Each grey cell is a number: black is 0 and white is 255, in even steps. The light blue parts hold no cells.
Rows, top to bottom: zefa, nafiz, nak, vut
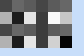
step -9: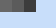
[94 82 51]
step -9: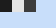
[ 19 219  51]
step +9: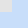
[237]
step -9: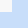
[239]

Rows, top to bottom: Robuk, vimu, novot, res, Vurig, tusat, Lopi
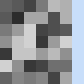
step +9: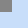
[142]
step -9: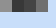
[135  47  59 102]
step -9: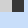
[200  47]

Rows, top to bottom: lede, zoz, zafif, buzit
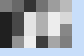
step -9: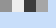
[138 228  52 157]
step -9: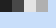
[ 23  63 218 167]
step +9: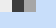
[246  70 175]
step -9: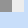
[138 228]
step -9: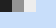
[ 23 138 228]
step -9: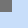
[106]
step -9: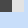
[ 63 218]

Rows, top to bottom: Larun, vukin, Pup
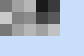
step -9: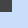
[59]
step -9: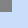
[121]

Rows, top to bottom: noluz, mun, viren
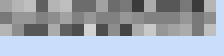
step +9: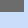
[117 117]
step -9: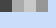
[ 59 162 191 141]
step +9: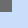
[117]
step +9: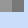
[159 129]
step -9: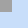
[153]

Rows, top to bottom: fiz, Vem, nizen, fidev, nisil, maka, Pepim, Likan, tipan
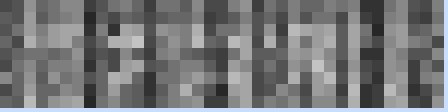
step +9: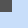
[92]
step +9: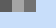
[101 174 123]
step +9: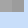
[174 165]
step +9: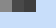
[145  82  71]
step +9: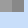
[165 145]
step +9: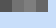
[ 92 123 135 111]

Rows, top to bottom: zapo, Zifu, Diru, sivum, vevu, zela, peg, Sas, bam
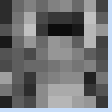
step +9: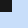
[33]
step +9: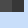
[83 64]
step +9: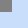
[138]
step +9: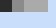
[ 53 148 179 179]

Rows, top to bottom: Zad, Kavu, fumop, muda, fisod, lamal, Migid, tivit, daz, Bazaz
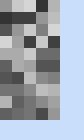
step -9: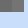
[ 98 107]
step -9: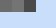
[ 98 107  65]
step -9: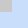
[192]
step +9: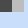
[ 83 198]

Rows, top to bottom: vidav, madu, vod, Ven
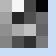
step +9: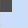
[88]
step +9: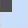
[88]
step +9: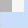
[192 255]
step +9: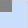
[141]
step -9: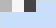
[174 237  60]
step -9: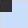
[40]
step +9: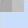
[180 201]

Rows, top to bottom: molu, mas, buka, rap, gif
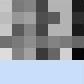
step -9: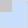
[190]
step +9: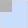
[188]
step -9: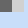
[ 93 200]
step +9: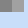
[140 170]
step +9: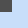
[88]
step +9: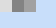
[230 140 170]

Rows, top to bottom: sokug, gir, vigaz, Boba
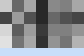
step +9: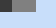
[ 67 137 137]
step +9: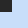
[49]
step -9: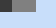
[ 49 119 119]
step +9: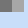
[125 176]

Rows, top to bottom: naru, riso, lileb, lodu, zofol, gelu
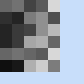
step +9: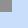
[153]
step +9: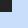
[45]
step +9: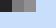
[ 45 133 153]
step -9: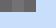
[ 93 105  93]
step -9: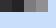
[ 39  27 115 135]
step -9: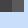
[58 81]
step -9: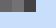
[ 93 105  58]

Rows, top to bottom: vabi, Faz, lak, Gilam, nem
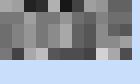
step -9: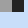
[150  26]
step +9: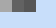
[177 107  95]
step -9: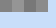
[121 140 111 130]

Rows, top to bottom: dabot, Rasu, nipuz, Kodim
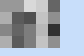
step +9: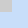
[214]
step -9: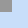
[143]
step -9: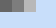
[ 92 116 175]
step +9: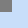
[134]

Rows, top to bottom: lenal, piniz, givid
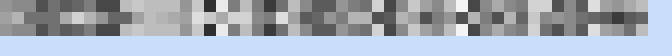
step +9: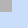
[189]
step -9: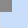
[128]
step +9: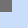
[122]
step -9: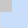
[191]
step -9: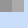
[140 161]
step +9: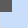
[100]
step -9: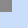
[128]

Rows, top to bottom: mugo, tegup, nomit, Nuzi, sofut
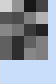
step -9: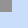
[138]
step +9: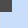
[85]
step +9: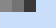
[144 124  66]
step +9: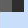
[105  54]
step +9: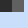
[ 54 105]
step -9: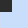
[36]

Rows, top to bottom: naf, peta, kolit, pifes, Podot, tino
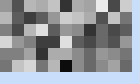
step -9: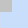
[186]
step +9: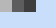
[192 102  71]
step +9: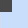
[82]
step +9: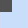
[91]

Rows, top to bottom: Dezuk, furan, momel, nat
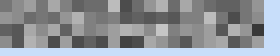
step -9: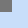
[109]
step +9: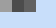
[167  85 106]

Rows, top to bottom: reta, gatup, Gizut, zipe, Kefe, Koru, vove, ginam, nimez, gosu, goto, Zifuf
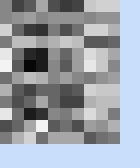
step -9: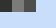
[ 40 114  69]
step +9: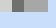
[218 121 176 176]
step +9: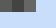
[ 99  76 111]

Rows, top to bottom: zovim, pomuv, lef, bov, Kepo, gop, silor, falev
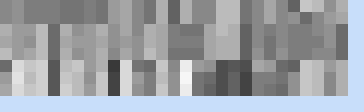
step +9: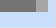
[125 125 125 175]
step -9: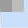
[146 178]
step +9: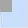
[175]
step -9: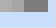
[166 157 116 116]

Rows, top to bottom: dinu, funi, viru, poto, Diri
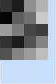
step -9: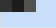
[41 19 73]
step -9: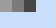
[147 114  61]
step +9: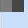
[132  79]
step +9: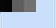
[ 14 103 122]
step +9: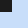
[37]
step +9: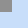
[153]

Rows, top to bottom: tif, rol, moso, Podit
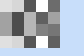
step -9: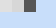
[215 206  77]
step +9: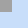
[171]

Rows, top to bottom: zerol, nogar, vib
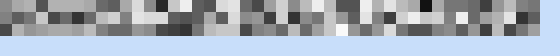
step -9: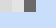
[209 218  97]
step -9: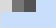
[209 109  74]
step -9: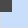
[64]
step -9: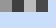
[141  54 178  64]
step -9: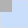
[169]

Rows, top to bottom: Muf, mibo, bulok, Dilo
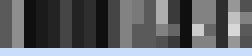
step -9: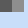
[ 81 133]
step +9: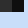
[55 24]
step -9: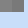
[121 112]
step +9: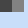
[ 78 139]
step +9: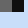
[111  24]
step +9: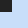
[44]
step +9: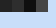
[44 55 24 78]

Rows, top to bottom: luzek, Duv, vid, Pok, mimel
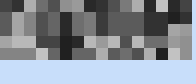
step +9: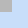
[193]
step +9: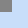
[141]
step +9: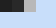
[ 41  50 193]
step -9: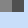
[123  71]
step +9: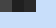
[77 41 50]
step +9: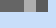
[110 110 183 100]

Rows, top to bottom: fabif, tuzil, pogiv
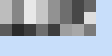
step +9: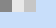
[143 241 207]
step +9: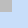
[198]
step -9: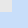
[223]
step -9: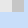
[223 189]
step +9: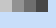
[207 155 119  80]

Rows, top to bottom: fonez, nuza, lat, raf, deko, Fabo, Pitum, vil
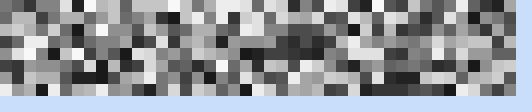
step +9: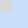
[225]
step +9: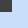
[74]
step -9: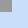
[145]
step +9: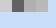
[215 107 185 194]

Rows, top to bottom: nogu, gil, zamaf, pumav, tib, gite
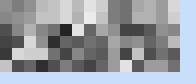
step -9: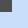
[70]
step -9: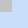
[186]
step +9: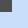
[88]
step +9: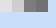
[235 216 134 122]
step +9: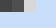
[ 77  88 225]
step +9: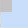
[204]
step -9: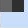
[92 38]

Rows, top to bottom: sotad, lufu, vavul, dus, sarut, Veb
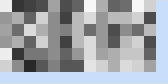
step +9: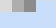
[228 183 149]
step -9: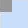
[142]
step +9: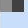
[149  74]

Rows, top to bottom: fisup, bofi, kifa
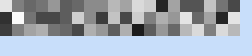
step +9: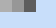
[184 160 102]
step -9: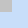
[186]
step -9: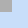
[166]
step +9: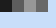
[ 37 102 160 113]
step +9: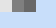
[237 136 113]
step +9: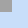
[172]

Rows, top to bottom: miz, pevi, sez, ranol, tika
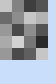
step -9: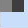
[121  53]
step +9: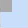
[179]
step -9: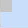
[189]
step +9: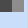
[ 83 150]
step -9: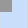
[143]
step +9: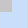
[207]

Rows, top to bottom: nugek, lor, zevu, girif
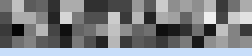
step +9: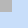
[192]
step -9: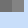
[103 122]
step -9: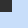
[39]
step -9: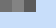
[103 122  82]

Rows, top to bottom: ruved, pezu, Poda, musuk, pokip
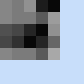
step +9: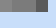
[143 132 132  99]
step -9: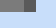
[114 114  81]
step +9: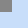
[143]
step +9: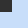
[58]

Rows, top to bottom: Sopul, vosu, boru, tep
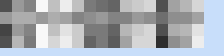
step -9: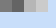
[113  91 173 194]
